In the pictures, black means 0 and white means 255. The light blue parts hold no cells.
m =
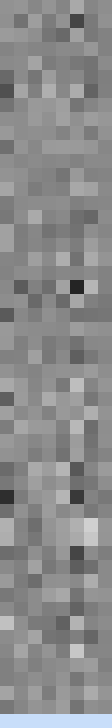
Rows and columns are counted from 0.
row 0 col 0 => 146
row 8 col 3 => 145
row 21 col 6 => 128
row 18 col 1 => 131
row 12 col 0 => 147
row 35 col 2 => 147
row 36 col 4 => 137
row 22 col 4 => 134
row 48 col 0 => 128
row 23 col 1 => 142
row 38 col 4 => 158
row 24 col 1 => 128
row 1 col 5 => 69
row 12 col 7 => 132
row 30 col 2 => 154
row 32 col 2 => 125
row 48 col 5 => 119
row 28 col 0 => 95
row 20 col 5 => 36
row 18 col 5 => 114
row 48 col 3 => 136
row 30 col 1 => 167
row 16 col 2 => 135
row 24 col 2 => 141
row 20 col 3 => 110
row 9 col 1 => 141
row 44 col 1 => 143
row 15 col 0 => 120
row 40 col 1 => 129
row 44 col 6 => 133
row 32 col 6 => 120
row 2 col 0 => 155
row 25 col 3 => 120
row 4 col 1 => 140
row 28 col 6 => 119
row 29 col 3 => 130
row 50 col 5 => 116

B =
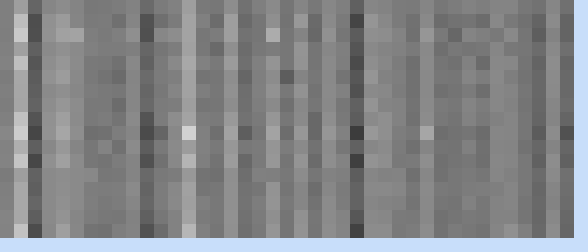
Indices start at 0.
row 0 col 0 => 127
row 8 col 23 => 142
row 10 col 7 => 131
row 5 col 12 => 127
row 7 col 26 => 148
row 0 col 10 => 106
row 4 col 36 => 135
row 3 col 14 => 120
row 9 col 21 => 151
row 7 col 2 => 99
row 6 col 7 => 121
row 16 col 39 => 140
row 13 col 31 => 121
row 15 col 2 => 94
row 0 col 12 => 129
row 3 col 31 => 111
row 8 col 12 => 141
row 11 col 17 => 104
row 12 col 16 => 143
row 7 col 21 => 136
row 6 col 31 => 112
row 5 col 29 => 113
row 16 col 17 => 111
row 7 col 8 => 108
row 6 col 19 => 146
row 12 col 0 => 123
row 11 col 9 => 132
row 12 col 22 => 118
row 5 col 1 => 167
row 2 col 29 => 112
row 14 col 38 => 105
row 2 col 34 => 127
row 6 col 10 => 102
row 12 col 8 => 120
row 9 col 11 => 101
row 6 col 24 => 129
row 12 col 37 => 120
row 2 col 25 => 92
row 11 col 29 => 122
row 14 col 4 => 144

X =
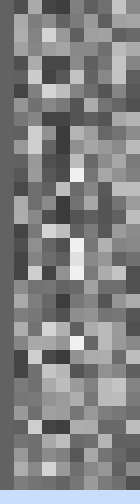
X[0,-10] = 98
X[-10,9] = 189
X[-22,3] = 96
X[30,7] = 105
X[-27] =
[98, 119, 134, 68, 69, 84, 95, 85, 168, 179]
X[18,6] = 137
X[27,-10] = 98
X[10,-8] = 206
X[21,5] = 119
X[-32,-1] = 170
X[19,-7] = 68
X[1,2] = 125
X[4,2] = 172
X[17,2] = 143
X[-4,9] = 98
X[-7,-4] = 120
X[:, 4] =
[62, 99, 152, 164, 72, 88, 189, 121, 69, 59, 59, 72, 75, 189, 59, 59, 189, 80, 95, 145, 100, 61, 81, 177, 149, 59, 183, 188, 155, 156, 63, 189, 128, 153, 100]
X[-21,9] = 156
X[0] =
[98, 79, 170, 69, 62, 128, 95, 112, 196, 136]
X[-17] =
[98, 69, 132, 109, 95, 224, 137, 151, 100, 113]
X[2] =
[98, 173, 131, 212, 152, 95, 159, 162, 97, 105]
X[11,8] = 167
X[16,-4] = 123
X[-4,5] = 106
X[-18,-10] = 98
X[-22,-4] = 134
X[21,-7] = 104
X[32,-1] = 88
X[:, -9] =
[79, 170, 173, 161, 79, 96, 68, 149, 119, 96, 152, 97, 87, 73, 171, 173, 68, 79, 69, 68, 139, 170, 126, 173, 134, 68, 69, 122, 119, 153, 96, 116, 152, 173, 125]
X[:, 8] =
[196, 161, 97, 186, 196, 195, 133, 101, 168, 115, 138, 167, 146, 188, 116, 97, 155, 132, 100, 196, 110, 149, 119, 155, 153, 108, 134, 196, 187, 120, 106, 97, 103, 97, 111]
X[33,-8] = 136
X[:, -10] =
[98, 98, 98, 98, 98, 98, 98, 98, 98, 98, 98, 98, 98, 98, 98, 98, 98, 98, 98, 98, 98, 98, 98, 98, 98, 98, 98, 98, 98, 98, 98, 98, 98, 98, 98]
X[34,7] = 123
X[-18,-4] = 119

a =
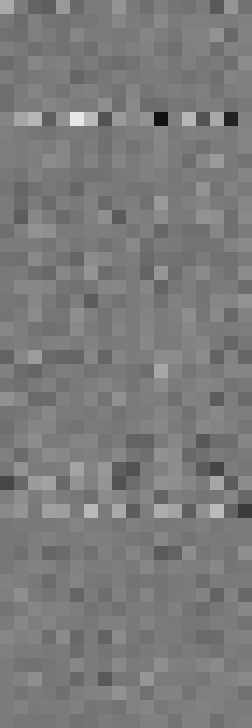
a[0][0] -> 170
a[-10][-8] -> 133
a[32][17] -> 123
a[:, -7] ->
[126, 138, 125, 118, 128, 123, 123, 110, 17, 135, 134, 133, 125, 123, 153, 139, 103, 123, 116, 150, 100, 113, 123, 123, 123, 139, 167, 139, 125, 133, 136, 123, 145, 129, 144, 99, 173, 120, 134, 91, 121, 116, 117, 119, 123, 123, 125, 142, 123, 130, 120, 129]
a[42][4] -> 123
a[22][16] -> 104
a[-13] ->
[119, 112, 126, 103, 107, 122, 113, 128, 119, 132, 123, 91, 99, 141, 118, 123, 116, 143]
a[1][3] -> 116
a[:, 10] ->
[112, 121, 133, 131, 124, 123, 117, 108, 146, 125, 123, 129, 129, 116, 113, 126, 128, 111, 106, 100, 135, 128, 131, 133, 136, 125, 110, 127, 126, 123, 131, 100, 111, 123, 123, 136, 125, 124, 116, 123, 134, 118, 133, 123, 131, 113, 122, 124, 150, 113, 133, 128]
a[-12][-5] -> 125
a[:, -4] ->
[123, 127, 130, 130, 119, 120, 127, 126, 84, 127, 113, 135, 122, 146, 133, 146, 112, 115, 123, 138, 116, 117, 118, 124, 133, 139, 126, 133, 128, 128, 136, 88, 112, 92, 123, 117, 145, 128, 123, 118, 126, 110, 131, 108, 118, 106, 120, 132, 118, 127, 130, 128]
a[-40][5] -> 115
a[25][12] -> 140
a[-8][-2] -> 124
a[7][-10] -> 111
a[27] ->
[116, 112, 122, 129, 113, 122, 126, 133, 125, 117, 127, 139, 123, 126, 133, 131, 116, 120]
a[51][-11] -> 124
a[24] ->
[123, 126, 121, 128, 129, 123, 130, 122, 123, 123, 136, 123, 123, 131, 133, 121, 102, 119]
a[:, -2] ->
[149, 123, 105, 130, 111, 132, 125, 113, 34, 122, 123, 122, 122, 131, 121, 111, 112, 131, 113, 114, 123, 132, 104, 124, 102, 131, 133, 116, 126, 125, 127, 109, 118, 124, 92, 133, 100, 124, 122, 116, 117, 122, 131, 124, 124, 128, 125, 119, 130, 125, 123, 123]
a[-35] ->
[124, 123, 124, 117, 127, 118, 123, 114, 121, 137, 111, 123, 122, 115, 115, 117, 131, 138]
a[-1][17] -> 126
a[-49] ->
[126, 120, 112, 118, 113, 119, 111, 127, 122, 127, 131, 118, 111, 128, 130, 112, 130, 126]
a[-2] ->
[123, 130, 122, 124, 123, 128, 117, 119, 115, 130, 133, 120, 125, 126, 130, 127, 123, 123]
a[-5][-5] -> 126
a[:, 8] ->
[148, 134, 120, 122, 109, 126, 115, 111, 153, 122, 126, 133, 122, 121, 123, 91, 124, 121, 123, 117, 134, 115, 128, 132, 123, 133, 121, 125, 145, 115, 118, 123, 136, 94, 82, 133, 169, 117, 123, 119, 125, 125, 129, 113, 129, 139, 123, 137, 118, 145, 115, 120]
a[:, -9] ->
[122, 124, 121, 127, 115, 120, 133, 137, 135, 126, 115, 123, 123, 117, 126, 128, 117, 137, 125, 123, 123, 123, 123, 123, 123, 124, 117, 117, 123, 123, 125, 99, 117, 82, 108, 122, 93, 128, 119, 132, 122, 116, 118, 123, 122, 120, 116, 123, 118, 131, 130, 120]
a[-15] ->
[119, 122, 122, 121, 123, 132, 124, 123, 117, 128, 124, 120, 122, 123, 128, 119, 124, 124]
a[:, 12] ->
[117, 123, 118, 111, 119, 119, 126, 119, 127, 122, 124, 123, 119, 120, 122, 123, 119, 122, 114, 110, 118, 129, 127, 125, 123, 140, 131, 123, 112, 126, 123, 136, 141, 141, 143, 125, 163, 122, 123, 99, 129, 121, 122, 128, 122, 123, 118, 127, 123, 131, 125, 115]
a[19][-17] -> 123

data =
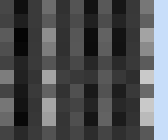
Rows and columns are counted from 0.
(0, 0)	71
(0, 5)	84
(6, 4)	50
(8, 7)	99
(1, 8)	36
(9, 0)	67
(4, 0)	66
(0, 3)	109
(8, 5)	79
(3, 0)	79
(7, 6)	36
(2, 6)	13
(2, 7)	98
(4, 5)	72
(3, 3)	125
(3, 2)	57
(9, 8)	47
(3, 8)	18
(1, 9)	57
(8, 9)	50
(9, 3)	82
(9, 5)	69
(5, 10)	201
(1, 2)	58
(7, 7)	96
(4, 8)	42
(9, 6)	44
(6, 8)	29
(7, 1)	19
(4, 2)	58
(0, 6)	18
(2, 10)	163
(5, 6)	53
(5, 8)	56
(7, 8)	40

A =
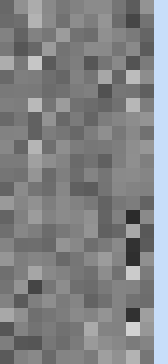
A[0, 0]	104
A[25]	[90, 129, 137, 106, 132, 133, 123, 159, 145, 179, 118]
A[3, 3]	155
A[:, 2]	[172, 179, 130, 103, 198, 125, 121, 185, 97, 97, 181, 160, 149, 117, 145, 156, 126, 110, 133, 166, 69, 127, 111, 115, 85, 137]
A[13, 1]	139
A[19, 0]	111
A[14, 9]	125
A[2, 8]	134
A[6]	[121, 122, 121, 108, 113, 124, 128, 81, 118, 116, 95]
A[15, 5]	135
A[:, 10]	[147, 115, 101, 91, 123, 141, 95, 125, 148, 113, 151, 127, 133, 129, 99, 138, 88, 91, 144, 123, 111, 109, 159, 151, 132, 118]
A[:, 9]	[92, 70, 122, 138, 83, 188, 116, 183, 141, 137, 142, 143, 139, 131, 125, 43, 168, 50, 47, 203, 131, 114, 49, 210, 123, 179]
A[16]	[111, 135, 126, 108, 120, 129, 148, 96, 103, 168, 88]
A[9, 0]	130
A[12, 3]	107
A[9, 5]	104
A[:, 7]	[139, 149, 144, 138, 117, 167, 81, 101, 125, 143, 121, 96, 117, 116, 99, 100, 96, 122, 156, 141, 122, 112, 148, 131, 142, 159]
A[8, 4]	104
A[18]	[150, 126, 133, 129, 105, 118, 137, 156, 133, 47, 144]
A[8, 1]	119
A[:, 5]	[130, 141, 114, 123, 126, 130, 124, 113, 123, 104, 124, 106, 109, 96, 130, 135, 129, 136, 118, 119, 111, 133, 138, 118, 123, 133]
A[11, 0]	123
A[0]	[104, 145, 172, 137, 120, 130, 139, 139, 117, 92, 147]
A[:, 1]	[145, 111, 99, 86, 121, 127, 122, 125, 119, 131, 102, 123, 114, 139, 134, 129, 135, 109, 126, 127, 148, 90, 144, 131, 87, 129]
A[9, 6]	125
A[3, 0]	120
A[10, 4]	143
